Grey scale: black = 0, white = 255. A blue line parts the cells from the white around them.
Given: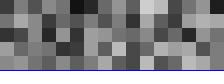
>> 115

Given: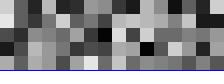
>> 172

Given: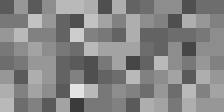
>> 129

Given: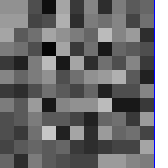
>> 124

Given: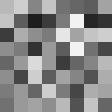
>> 163

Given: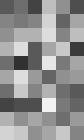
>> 144

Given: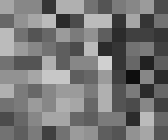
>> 123
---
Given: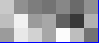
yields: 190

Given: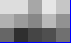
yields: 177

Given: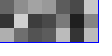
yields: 52

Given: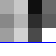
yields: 136

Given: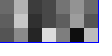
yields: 94

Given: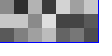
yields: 199
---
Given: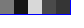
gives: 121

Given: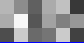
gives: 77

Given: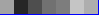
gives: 163

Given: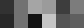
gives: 40

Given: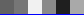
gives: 98

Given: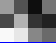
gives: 249

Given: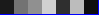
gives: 26

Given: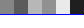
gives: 133

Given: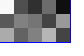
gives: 171
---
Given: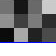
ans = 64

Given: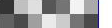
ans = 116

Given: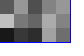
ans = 101

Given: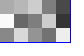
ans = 126

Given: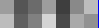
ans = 62

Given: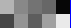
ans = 115
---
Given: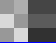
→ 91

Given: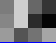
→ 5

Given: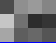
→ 53

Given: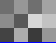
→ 194

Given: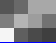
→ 114

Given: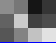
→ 76
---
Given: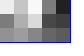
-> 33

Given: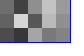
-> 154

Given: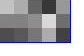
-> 151

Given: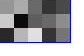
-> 73

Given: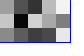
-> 243

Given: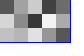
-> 108

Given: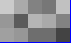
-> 193
